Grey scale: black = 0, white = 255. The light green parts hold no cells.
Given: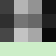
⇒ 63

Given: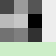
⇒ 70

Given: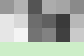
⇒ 151

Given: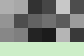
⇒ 175

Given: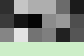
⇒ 47

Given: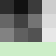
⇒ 45

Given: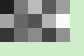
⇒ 31

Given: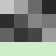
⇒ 199

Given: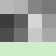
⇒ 184

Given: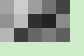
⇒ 165
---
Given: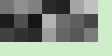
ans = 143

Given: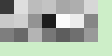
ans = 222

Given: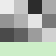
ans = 197

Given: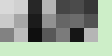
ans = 209

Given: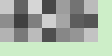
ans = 99

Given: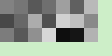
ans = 118
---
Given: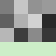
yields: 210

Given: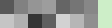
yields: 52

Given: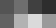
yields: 218

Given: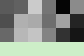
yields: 170

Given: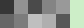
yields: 191

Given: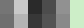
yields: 55
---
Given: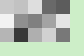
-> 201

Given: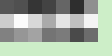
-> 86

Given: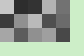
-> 199

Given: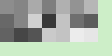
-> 141

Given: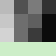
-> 186

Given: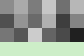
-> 140
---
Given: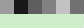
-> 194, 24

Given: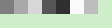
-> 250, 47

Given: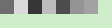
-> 218, 54

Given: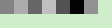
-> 191, 3

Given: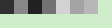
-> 210, 33

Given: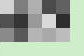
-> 217, 45

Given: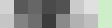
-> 224, 60

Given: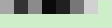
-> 209, 10

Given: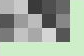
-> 213, 58
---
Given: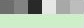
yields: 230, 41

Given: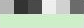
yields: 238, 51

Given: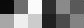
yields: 251, 10

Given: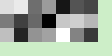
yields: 255, 2

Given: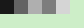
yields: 213, 24

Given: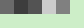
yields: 204, 61

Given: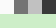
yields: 250, 57

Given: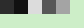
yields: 220, 17

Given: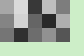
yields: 218, 40

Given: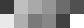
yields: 255, 57
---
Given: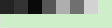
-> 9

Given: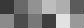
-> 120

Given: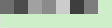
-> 161

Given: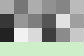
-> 218

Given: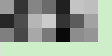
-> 168

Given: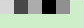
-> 172
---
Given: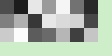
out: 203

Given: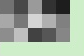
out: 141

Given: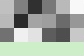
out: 113

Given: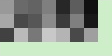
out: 65

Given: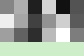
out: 159

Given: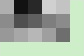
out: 152

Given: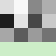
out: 167

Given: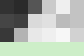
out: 56

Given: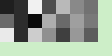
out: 234
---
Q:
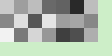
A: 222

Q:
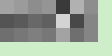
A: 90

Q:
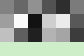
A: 250

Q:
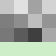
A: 142

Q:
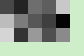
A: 124

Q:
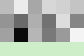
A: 106

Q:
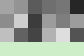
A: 206

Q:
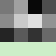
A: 202

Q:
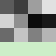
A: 143
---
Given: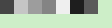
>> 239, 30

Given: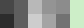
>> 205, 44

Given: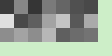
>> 223, 53

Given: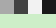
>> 242, 25

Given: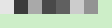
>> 229, 59

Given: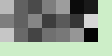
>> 213, 4
